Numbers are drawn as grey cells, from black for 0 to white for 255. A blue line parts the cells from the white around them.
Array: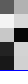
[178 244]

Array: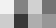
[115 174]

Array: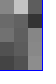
[ 93  98 113]

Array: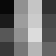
[ 49 203 145  56]

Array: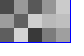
[203 185  57]

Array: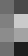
[ 73 128]

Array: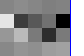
[130 113 122 148]

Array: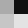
[ 16 198]

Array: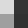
[ 52 159]
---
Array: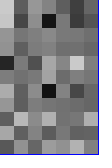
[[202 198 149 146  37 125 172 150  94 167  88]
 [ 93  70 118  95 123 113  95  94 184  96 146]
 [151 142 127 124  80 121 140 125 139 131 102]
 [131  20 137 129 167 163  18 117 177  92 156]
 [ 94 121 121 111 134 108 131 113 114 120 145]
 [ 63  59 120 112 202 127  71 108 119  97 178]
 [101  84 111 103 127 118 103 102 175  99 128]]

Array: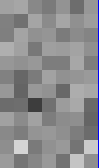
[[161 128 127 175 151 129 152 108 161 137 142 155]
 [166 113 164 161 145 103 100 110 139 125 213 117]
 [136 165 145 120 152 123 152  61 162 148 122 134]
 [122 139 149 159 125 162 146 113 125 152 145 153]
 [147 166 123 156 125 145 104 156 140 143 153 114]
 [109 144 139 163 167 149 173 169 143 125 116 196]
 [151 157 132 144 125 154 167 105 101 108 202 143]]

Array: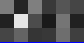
[[125  33  69]
 [ 36 230 100]
 [127  76  53]
 [ 57  26  56]
 [ 85 117 110]
 [ 69  33  63]]

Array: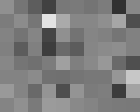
[[144 124 131 128 135 131 153 132]
 [117 140 116  92 117 131 132 144]
 [ 93 118 133 128 112 139 105 122]
 [ 65 227  69  61 124 113 148 155]
 [120 170 144 106 160 112  78 153]
 [122 135 115  92 127 117 148 137]
 [116 135 133 134 137 120 123 132]
 [124 143 129 139 152 120 126 124]
 [ 49 166 117 142 106 150  60 122]
 [136  78 129 129  79 199 163 121]]

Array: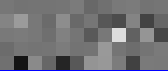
[[119 132 121 108 112]
 [115 155 123 118  20]
 [116 120 120 116 138]
 [116 107 111 117 103]
 [117 141 129 124  37]
 [123 105 117 115  88]
 [104 118  89 116 148]
 [112  87 120 153 152]
 [121  76 221 117 124]
 [123 132  97 109  65]
 [115  67 149 116 122]
 [117 102  70 122 121]]

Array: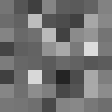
[[117 108 132  68 124  64 134 119]
 [ 85  98 105  95 103 108 112 117]
 [ 63 189 112  99 100 216 141 111]
 [133  83 186 147  91  88 127  73]
 [ 93  76  65 169 105  36  72 132]
 [ 90  64 139 122  98  76  84 136]
 [ 99 167 149 220  87 168 169 120]
 [130 136 116 122  92 126 140 110]]

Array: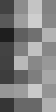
[[ 66  89  30  67  65  61 150  53]
 [141 158  95 128 185  96 157 104]
 [196 206 112 194 136 126 202 104]
 [130 135 179 135 152 167 148 175]]

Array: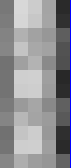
[[120 124 131 134 114 115 115 122 133 113 116 134]
 [216 214 177 196 160 207 204 154 183 196 206 174]
 [204 199 162 168 179 208 206 166 164 205 207 157]
 [164 165 151 162 138 159 156 137 155 152 159 150]
 [ 42  48  94  82  80  40  44  96  89  47  42  99]]
